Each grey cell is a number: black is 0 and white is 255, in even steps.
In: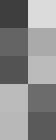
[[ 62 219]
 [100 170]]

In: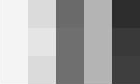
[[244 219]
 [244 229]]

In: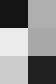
[[ 20 175]
 [235 168]]

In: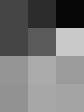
[[69 44]
 [69 90]]

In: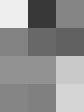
[[238  56]
 [130 104]]

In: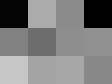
[[  5 171]
 [129 109]]
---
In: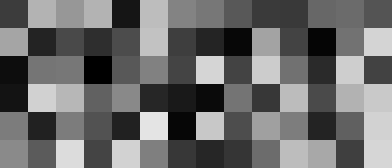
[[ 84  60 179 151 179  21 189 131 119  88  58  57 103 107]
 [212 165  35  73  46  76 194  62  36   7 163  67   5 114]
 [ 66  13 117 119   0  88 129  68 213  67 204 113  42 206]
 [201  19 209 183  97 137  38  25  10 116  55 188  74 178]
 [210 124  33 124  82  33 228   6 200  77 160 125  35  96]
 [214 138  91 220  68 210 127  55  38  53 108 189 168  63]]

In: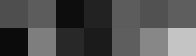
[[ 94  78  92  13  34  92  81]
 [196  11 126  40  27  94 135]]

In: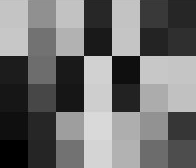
[[ 38 196 144 194  39 195  57]
 [ 47 199 114 178  25 197  35]
 [197  28 109  25 209  15 199]
 [193  22  71  22 206  34 172]
 [ 54  15  38 158 217 174 146]
 [ 77   0  37 114 212 178 108]]

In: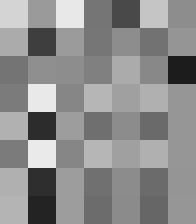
[[141 212 154 232 117  73 197]
 [149 171  62 155 118 141 114]
 [ 28 116 143 141 128 171 136]
 [150 123 233 134 182 160 176]
 [150 177  44 157 111 140 106]
 [150 123 234 134 182 160 176]
 [149 176  46 157 112 140 107]
 [150 180  35 157 108 139 102]]

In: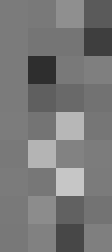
[[ 90 123 121 143]
 [ 62 123 117 117]
 [127 123  46 121]
 [114 123  95 105]
 [118 124 116 183]
 [124 121 180 130]
 [123 123 119 198]
 [115 121 140  97]
 [127 120 129  71]]

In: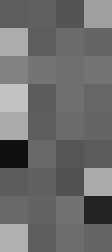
[[159  93  97  84]
 [101 172  93 107]
 [115 130 116 110]
 [102 194  92 111]
 [101 170  93 107]
 [ 91  16 104  86]
 [170  92  97  81]
 [ 34 104  99 114]
 [101 177  93 108]]

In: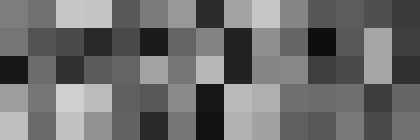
[[ 59 125 113 198 196  89 123 152  43 163 198 134  86  92  79]
 [ 63 117  82  74  40  73  26 101 131  34 144 101  14  88 165]
 [ 48  23 109  49  91 100 163 119 183  34 133 135  63  74 165]
 [101 157 117 207 187  95  87 139  22 185 175 111 108 111  61]
 [112 191 105 194 145  99  41 119  19 178 161  96  87 120  74]]

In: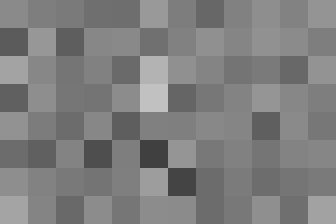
[[148 138 126 122 111 110 153 125 103 129 142 130]
 [126  91 151  94 135 137 112 129 144 133 145 139]
 [147 163 135 117 129 106 179 144 132 116 122 104]
 [126  96 142 118 116 140 193 101 119 131 149 135]
 [119 146 124 108 135  94 128 127 136 133  95 138]
 [134 108  96 131  78 126  64 149 120 129 117 131]
 [122 142 130 121 116 127 157  68 108 123 109 117]
 [162 164 132 105 140 118 140 139 108 120 143 111]]
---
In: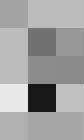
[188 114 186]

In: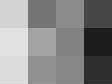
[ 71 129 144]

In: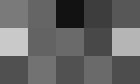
[87 72 81]

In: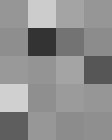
[150 115 148 208]

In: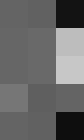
[ 19 105 102]

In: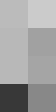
[203 184]

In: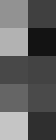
[ 64 178]

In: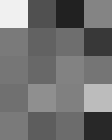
[132 110 104 112]

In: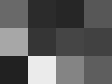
[ 87  69 235]
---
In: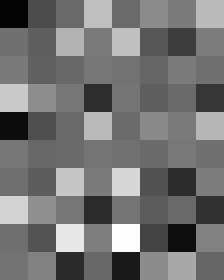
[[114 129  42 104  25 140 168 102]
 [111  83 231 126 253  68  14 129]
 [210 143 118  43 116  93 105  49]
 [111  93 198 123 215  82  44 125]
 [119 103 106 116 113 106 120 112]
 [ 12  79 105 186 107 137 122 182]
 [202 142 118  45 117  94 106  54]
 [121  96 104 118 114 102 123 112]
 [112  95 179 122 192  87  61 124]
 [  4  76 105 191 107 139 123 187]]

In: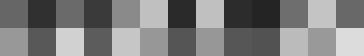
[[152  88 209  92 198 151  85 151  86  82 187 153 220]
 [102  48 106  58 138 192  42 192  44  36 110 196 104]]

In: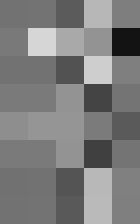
[[114 115  89 186 127]
 [113 114  84 184 128]
 [122 122 147  64 116]
 [142 149 149 123  90]
 [122 122 147  68 116]
 [114 114  82 206 127]
 [121 214 169 147  19]
 [114 115  91 183 126]]

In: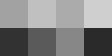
[[ 50  90 135  42]
 [162 192 171 207]]

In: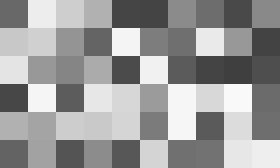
[[ 99 162  84 140  87 212 112 114 231 238]
 [177 164 205 201 213 123 246  90 220 110]
 [ 71 245  92 231 215 155 246 216 249 107]
 [228 152 133 171  75 241  91  68  63  78]
 [200 208 148 100 244 125 111 234 152  67]
 [104 237 206 177  69  68 139 109  73 137]]

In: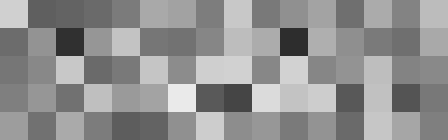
[[157 113 170 124  93  99 144 205 141 151 122 147 106 198 166 127]
 [127 150 113 191 154 163 234  89  69 219 195 205  88 193  84 120]
 [118 136 200 106 121 197 140 207 209 135 210 134 147 190 131 137]
 [108 147  48 150 195 118 114 134 189 172  45 175 143 122 111 169]
 [208  95  99 106 123 169 162 125 200 121 144 163 111 171 131 188]]

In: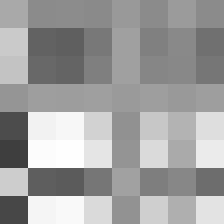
[[ 71 245 249 218 146 207 175 227]
 [205  94  91 118 161 126 135 109]
 [ 62 252 254 229 148 218 170 235]
 [ 76 242 247 210 145 199 179 222]
 [149 158 157 159 154 158 153 158]
 [195 104 100 127 160 134 136 118]
 [202  98  95 120 160 128 137 112]
 [169 139 140 138 153 139 155 139]]
